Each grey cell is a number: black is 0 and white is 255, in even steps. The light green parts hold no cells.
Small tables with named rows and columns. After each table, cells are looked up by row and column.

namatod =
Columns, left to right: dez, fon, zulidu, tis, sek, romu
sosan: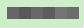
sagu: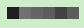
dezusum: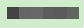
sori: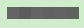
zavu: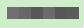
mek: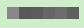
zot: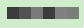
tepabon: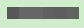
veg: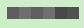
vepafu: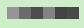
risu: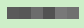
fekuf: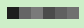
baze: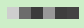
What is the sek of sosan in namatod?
117
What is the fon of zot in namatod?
82
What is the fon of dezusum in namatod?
101
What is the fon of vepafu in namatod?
107
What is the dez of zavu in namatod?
112
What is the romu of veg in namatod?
80
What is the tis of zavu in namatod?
107
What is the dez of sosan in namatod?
102
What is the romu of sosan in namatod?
108
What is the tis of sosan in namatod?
93

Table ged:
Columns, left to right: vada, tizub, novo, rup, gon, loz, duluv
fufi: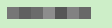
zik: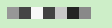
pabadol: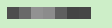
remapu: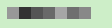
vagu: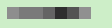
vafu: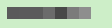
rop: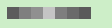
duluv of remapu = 136
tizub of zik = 69
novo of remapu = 85
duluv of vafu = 142
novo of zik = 248
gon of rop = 126
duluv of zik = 137
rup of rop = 196
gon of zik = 200
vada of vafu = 90
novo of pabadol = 146
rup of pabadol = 140
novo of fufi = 107

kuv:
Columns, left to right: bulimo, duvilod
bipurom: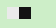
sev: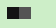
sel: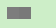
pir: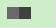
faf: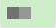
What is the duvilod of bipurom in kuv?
19
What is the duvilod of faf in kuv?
151
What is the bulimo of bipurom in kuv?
234
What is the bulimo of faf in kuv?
114
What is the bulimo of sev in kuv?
20
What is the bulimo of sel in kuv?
125
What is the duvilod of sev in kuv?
84
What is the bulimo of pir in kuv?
105
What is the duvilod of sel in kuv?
121
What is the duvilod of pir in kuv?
65

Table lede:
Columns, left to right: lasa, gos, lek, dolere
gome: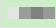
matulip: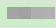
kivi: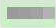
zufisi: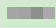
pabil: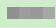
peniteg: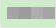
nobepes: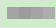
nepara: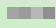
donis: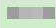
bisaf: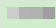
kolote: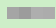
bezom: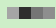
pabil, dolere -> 167
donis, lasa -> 157
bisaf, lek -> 177
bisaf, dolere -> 159
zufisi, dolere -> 170
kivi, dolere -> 177
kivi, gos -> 158
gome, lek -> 129
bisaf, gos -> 179
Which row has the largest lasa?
gome

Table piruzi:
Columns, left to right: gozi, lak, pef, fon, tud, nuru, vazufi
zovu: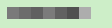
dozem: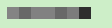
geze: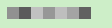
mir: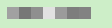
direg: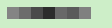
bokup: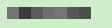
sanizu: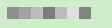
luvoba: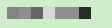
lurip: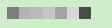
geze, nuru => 164
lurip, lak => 179
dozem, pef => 129
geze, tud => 190
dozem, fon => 129
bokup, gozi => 116
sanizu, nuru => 224
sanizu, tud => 187
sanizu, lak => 161
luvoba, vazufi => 42
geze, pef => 193
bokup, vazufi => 78
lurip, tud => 164
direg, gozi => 132
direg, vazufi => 128
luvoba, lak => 143
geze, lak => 91
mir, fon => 225
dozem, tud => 104
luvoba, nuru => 144

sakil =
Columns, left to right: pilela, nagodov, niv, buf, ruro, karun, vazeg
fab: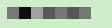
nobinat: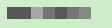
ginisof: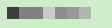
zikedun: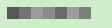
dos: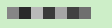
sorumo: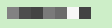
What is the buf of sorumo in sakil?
122
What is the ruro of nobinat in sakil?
87
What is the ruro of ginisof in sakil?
141
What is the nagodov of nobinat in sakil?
87
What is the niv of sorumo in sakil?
68
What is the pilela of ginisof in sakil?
61
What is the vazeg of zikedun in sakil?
125
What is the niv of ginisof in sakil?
129
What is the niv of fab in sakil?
161
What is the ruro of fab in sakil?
119
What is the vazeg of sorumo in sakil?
67
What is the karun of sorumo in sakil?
247
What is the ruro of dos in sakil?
166

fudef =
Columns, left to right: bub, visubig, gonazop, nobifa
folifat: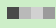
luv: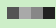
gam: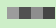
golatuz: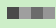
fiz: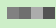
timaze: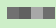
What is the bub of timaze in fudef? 113
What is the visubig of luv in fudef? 169
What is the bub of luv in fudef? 84
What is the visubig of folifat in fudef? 185
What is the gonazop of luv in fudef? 135
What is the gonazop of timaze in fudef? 168
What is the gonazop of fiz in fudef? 172
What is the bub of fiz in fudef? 129
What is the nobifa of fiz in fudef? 83
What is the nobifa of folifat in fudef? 155
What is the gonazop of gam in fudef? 142
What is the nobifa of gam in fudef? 69
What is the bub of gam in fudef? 156
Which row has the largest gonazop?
folifat

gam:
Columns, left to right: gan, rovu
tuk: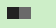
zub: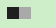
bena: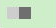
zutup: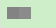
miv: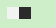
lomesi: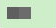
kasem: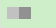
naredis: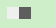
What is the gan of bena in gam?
205
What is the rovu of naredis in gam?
94
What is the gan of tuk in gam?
34
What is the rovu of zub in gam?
169
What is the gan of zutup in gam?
131
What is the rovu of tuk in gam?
106
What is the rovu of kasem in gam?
145
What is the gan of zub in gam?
31
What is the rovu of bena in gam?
111
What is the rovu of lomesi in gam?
108
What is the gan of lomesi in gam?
95
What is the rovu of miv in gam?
43
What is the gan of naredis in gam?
239
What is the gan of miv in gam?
242
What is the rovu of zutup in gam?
139
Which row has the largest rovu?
zub

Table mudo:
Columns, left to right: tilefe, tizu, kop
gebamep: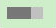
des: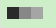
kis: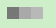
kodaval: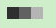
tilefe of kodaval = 47
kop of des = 165
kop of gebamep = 192
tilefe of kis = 119
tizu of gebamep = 119
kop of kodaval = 180
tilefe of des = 42
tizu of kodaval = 97
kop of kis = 184
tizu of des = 135
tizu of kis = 169
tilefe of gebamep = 119

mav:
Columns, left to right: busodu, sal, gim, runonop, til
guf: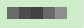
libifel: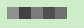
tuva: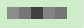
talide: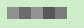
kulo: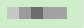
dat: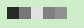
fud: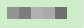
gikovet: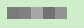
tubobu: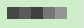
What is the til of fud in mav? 112
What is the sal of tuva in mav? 118
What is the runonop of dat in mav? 127
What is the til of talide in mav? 123
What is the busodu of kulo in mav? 199
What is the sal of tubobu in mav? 90
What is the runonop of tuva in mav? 131
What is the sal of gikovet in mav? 129
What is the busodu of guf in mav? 106

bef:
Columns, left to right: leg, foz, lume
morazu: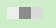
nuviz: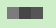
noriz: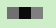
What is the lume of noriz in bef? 127
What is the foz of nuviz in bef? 71
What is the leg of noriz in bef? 112
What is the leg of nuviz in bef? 124
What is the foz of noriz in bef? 11
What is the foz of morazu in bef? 140
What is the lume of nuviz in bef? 85
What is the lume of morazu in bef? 218
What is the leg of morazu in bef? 238
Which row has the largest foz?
morazu

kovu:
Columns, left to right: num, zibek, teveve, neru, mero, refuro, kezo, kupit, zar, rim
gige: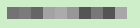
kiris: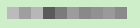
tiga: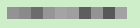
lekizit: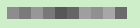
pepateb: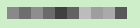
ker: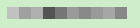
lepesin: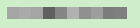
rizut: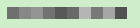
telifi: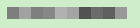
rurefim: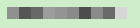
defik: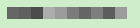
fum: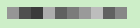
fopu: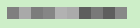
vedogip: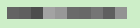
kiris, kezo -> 137
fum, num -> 150
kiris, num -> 187
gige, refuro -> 151
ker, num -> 193
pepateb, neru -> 106
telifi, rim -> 152
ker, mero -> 118
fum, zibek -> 79
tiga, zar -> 88
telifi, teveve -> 127
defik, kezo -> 101
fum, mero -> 96
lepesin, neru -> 96

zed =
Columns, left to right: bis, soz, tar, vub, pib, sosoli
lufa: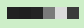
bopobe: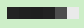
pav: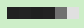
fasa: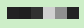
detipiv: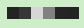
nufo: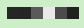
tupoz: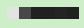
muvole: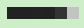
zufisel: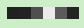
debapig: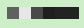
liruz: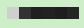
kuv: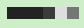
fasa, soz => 31
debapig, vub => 31
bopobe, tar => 31
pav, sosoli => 224
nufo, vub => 233
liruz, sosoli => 37
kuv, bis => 34
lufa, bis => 33
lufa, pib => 218
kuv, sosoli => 118
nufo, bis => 38
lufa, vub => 122
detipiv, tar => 214
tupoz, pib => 36
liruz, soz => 50
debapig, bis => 96
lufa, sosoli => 58
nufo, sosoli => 32
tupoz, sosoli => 32
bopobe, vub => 34

